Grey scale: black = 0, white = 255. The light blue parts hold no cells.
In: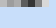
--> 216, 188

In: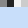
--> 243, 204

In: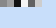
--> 244, 205

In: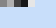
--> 230, 176

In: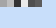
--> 234, 191

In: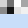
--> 254, 240

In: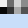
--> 240, 212
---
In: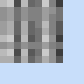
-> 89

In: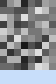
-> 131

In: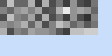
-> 205

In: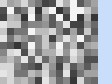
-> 105

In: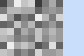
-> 170

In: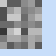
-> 92

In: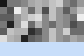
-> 151

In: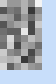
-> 140
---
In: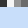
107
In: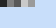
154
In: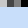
3
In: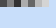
212
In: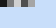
165
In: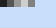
128
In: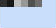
109
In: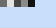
17
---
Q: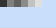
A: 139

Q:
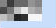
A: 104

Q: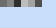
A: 188

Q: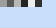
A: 35

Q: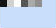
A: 86

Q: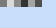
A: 51

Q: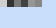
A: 66

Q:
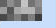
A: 196

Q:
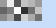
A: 196

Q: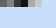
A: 18
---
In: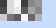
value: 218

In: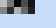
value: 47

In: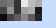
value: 147

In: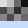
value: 134

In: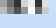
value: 135

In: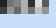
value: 148

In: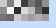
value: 248

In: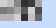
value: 135

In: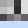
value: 207

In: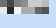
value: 39
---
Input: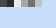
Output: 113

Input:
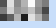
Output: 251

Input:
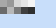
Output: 245

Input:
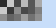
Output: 87

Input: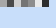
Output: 141

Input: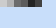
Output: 36
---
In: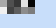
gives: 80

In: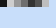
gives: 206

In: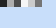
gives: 174

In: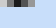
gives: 121

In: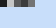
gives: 198

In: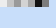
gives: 197

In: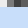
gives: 123

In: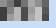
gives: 116
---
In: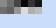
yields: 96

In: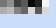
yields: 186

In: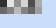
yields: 131

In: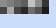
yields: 168

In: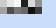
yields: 77

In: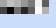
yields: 8

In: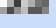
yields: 75

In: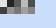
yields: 147

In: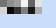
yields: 10
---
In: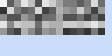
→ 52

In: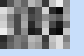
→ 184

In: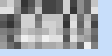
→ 98

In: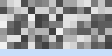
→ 93

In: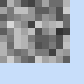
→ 179

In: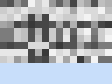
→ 243

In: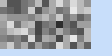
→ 84
